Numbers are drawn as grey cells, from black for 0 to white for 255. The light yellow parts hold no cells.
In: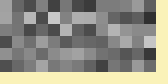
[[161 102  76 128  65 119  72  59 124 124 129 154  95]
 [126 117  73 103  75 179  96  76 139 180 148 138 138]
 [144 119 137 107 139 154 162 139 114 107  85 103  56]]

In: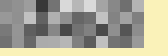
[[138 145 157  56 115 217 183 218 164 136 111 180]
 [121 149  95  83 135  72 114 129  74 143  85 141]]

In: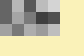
[[101 183  88 188 212]
 [161 120 173 155 190]]

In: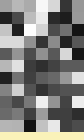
[[160 184 171 247 215  53 151]
 [196  31 253 210  76 113  20]
 [ 90 148  76 144  88 215  22]
 [ 32 115  64  93 104 152 225]
 [ 99  72 120 239 147  67 237]
 [181 179  19 194 232  63  76]]

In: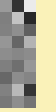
[[154  51 235]
 [129 143  96]
 [141 135 140]
 [103 141 133]
 [120 142 116]]

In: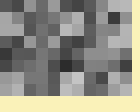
[[ 87  72 146 106 154  80  68  90 135 180 184]
 [167 167  85 113  98 184 165  94 133 131 180]
 [ 56  88  87 118 104  69 100 142 142 146 112]
 [152 163 119 119  88 168 196 106  73 176 143]]

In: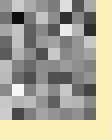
[[152 203 171 146 123 222  86 170]
 [165 195  96 135  85 236 181  45]
 [ 91 177 137  80 200 136 148 163]
 [186 107  78 142  80  79 129 147]
 [199 179 187 147  96 185 180 138]]
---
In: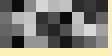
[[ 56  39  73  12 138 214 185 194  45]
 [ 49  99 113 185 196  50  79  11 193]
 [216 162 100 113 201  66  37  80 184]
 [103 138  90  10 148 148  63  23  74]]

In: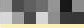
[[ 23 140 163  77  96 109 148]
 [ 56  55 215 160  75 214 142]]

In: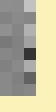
[[141 194 142]
 [138 134 131]
 [133 177 144]
 [130 161 121]
 [131  51 135]
 [138 173 129]
 [128  98 137]
 [131 135 137]]

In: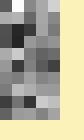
[[169 209  91 252 136]
 [167 136 172 179 105]
 [164 122  80  39  59]
 [136 147  78  36 152]
 [ 99 108 171 202 123]
 [ 91  65 152  58 128]
 [132 141 133 125 160]
 [155 154 123 188 174]
 [202 190  62 115  52]
 [131 163  98 154 158]]

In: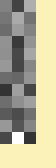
[[ 67 174 130]
 [170 114 118]
 [156 130 108]
 [ 58 147 146]
 [ 72 166 144]
 [ 70 134 152]
 [103 147 108]
 [159  70  51]
 [143 159 110]
 [ 76 112  90]
 [ 85 133 152]
 [254  52  72]]

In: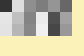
[[149 103  51 221 143 125]
 [ 79 162 229 192 132 235]
 [ 71 152 227 182 136 240]]

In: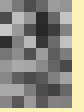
[[156 147 160 120  78 103]
 [104 196  76 189 149  43]
 [ 61 129 198 153  80  39]
 [107 193  46 128 184  55]
 [ 93 125 117 141  82 157]
 [101  73 152 170 165 138]
 [128 162 135  95  75  88]
 [ 66 103 168 168 125  77]
 [130 128 134  88 153  89]]
